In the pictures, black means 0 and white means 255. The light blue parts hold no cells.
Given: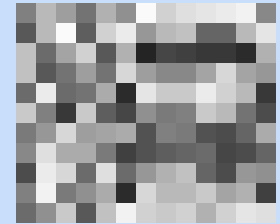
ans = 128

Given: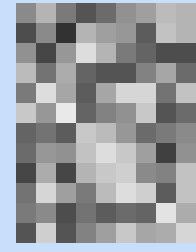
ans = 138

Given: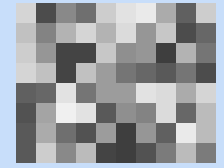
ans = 213

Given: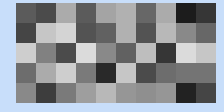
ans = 91

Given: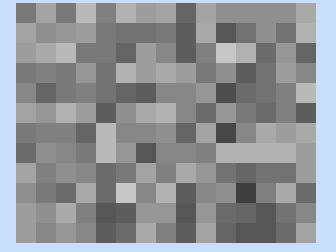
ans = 121

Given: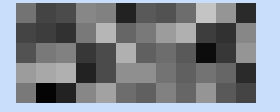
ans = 115

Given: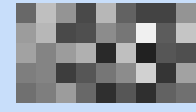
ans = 104
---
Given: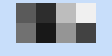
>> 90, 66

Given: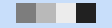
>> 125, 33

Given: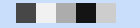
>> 71, 205

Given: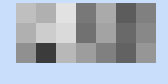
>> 191, 150

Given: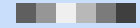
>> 95, 63

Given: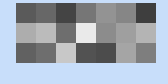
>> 90, 126
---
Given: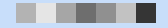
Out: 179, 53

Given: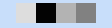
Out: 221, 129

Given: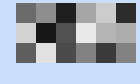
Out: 107, 129

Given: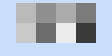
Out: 185, 58

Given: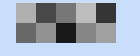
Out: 175, 160

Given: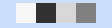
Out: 246, 128

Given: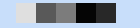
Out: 223, 40

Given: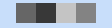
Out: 102, 131

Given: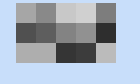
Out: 166, 187

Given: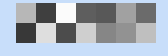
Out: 183, 191
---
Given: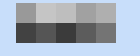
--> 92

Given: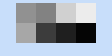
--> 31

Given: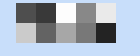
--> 120

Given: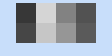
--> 150

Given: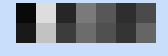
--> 52

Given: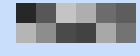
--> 168
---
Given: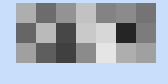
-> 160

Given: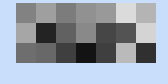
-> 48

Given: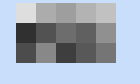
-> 117

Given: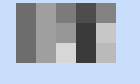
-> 186

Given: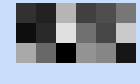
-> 22

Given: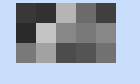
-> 113
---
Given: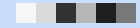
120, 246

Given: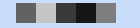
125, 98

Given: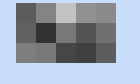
138, 126

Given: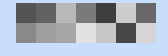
104, 137

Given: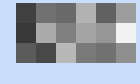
157, 91

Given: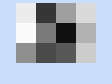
218, 143

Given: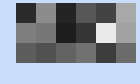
168, 93

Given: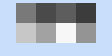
60, 199
